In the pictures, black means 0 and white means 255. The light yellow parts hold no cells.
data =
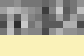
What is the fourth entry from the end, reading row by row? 176
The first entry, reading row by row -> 132
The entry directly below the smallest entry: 102
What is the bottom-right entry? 132
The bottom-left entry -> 117
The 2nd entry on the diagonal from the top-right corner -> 117
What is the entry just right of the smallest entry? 202
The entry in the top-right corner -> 144
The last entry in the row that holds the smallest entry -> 74
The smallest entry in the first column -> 74
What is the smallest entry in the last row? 74
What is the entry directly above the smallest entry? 90
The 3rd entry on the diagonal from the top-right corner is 102
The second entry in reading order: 132
